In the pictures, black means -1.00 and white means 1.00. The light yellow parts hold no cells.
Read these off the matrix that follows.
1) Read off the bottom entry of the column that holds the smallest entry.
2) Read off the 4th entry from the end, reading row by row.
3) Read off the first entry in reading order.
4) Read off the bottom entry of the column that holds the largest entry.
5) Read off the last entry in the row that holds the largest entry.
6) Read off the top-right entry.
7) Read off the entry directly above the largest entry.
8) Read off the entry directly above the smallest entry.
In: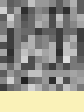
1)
0.19
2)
-0.17
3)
0.19
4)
0.51
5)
-0.27
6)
-0.27
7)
0.51
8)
0.06

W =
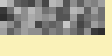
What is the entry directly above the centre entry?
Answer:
0.01
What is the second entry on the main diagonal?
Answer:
-0.11
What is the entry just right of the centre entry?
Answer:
-0.34
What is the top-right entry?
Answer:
0.24
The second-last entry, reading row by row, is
-0.55
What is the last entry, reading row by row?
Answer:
-0.65
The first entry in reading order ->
0.56
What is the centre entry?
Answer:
0.24
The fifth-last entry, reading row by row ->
-0.11
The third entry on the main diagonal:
0.01
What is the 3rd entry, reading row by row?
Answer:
-0.24
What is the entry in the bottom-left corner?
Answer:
0.24
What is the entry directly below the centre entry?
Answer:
-0.24
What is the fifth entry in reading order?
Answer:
-0.45
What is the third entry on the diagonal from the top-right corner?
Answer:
-0.11
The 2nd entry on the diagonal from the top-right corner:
0.24
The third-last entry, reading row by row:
0.11

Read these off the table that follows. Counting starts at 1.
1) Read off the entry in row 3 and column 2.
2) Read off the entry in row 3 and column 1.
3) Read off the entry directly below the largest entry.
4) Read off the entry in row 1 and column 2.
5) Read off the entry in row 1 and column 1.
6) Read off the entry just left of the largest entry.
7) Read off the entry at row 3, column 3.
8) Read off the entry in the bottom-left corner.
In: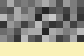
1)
-0.03
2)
0.46
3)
-0.59
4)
0.33
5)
-0.15
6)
0.33
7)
0.33
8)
0.10

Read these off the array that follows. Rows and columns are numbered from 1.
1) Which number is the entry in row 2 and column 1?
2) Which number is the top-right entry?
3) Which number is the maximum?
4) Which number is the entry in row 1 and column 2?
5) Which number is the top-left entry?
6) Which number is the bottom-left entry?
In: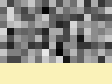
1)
-0.22
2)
-0.22
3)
0.81
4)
-0.45
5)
0.43
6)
0.10

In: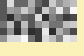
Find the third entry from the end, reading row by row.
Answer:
0.03
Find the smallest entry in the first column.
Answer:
-0.43
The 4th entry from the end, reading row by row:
0.49
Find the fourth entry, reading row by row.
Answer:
-0.20
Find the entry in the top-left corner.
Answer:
-0.31
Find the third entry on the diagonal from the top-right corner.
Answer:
-0.20
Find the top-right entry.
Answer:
0.49
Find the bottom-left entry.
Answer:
0.15

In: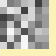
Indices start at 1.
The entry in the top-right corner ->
0.11
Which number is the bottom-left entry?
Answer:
0.68
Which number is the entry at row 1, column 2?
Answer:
-0.01
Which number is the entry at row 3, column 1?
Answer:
-0.50
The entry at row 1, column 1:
0.81
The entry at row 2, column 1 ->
0.32
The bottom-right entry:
0.11
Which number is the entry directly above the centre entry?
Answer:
0.55

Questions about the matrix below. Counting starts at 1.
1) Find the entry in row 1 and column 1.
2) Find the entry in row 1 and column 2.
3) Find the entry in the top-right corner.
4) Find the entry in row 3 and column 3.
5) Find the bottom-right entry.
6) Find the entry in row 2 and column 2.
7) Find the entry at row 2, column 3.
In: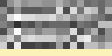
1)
-0.39
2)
0.14
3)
0.02
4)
0.97
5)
0.49
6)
-0.29
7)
0.14
